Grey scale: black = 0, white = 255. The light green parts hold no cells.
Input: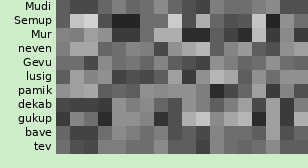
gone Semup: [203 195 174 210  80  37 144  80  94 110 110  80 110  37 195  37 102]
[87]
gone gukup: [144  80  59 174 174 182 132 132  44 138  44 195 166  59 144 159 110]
[51]
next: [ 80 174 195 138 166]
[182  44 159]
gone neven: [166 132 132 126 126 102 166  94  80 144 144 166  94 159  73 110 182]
[152]
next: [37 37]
[110 110 203]
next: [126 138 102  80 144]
[126  94 126]
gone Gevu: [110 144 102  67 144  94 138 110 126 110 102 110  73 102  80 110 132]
[118]

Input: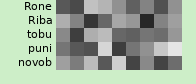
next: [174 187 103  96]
[117 109 151]
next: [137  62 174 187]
[103  96 117]

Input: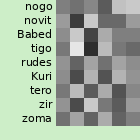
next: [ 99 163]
[113 163 141]
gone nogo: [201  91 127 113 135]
[193]
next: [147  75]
[201 120  91]
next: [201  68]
[171 127 127]

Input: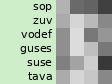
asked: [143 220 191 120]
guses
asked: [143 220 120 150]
vodef

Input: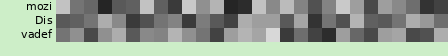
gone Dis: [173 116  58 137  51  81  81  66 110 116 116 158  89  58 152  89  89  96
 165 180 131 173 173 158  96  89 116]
[124]
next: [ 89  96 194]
[ 96  58 201]
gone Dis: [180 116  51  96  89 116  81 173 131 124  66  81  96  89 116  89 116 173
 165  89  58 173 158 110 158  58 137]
[152]

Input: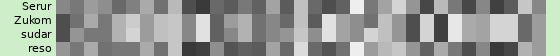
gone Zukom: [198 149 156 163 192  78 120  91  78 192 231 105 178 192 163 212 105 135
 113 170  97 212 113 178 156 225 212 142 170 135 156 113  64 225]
[204]
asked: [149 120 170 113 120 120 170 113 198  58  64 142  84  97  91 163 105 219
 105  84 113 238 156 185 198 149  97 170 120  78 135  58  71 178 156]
reso
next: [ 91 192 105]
[ 78  97 238]
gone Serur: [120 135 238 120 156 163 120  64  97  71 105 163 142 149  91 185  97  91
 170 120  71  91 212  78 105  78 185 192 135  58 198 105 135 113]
[128]
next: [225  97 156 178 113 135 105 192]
[ 91 225 163]
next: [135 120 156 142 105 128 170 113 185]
[ 78  58 105]
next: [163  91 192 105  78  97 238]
[120 163 212]

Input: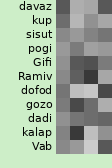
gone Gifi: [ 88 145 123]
[81]
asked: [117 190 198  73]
dofod
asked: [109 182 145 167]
kup
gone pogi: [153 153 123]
[160]

